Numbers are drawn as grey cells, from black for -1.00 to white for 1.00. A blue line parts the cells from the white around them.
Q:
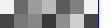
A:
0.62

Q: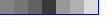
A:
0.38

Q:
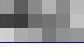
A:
0.14

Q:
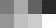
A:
0.61

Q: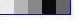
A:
-0.91

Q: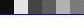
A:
0.40
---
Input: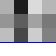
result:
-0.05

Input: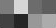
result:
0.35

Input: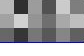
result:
0.49

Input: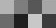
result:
-0.54

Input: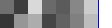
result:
0.48

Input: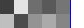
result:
0.04
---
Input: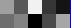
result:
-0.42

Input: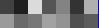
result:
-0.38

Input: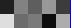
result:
-0.90

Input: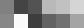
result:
-0.11

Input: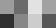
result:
0.61

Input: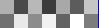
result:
1.00

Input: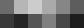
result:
-0.44

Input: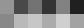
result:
0.62

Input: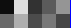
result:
-0.06

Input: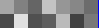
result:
-0.49
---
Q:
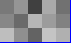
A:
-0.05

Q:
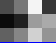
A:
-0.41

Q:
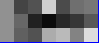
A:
0.14

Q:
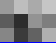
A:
0.21

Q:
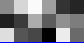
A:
0.08

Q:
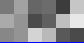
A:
-0.05

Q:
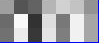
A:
0.25

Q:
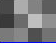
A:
-0.43

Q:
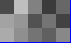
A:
-0.42
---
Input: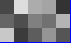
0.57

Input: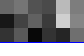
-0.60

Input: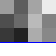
-0.56

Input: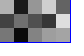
-0.07

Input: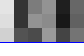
0.64

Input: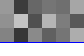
0.03

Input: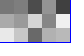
0.83

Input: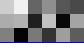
0.00

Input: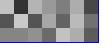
0.04
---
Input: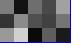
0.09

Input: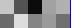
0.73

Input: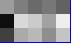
0.70

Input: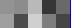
-0.41

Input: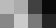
0.59

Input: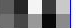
-0.44
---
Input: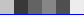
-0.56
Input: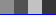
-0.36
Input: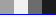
0.89
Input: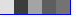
-0.53
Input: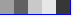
-0.24
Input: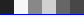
0.94
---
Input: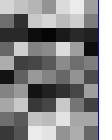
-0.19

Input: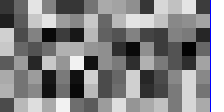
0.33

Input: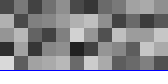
-0.37

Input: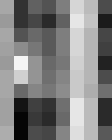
-0.30

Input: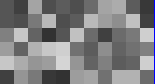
-0.16

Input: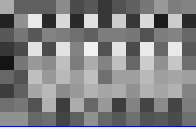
-0.13

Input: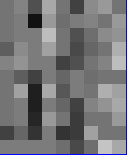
0.32

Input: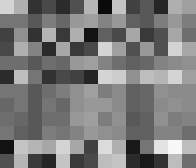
-0.14

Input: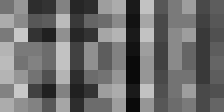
-0.21
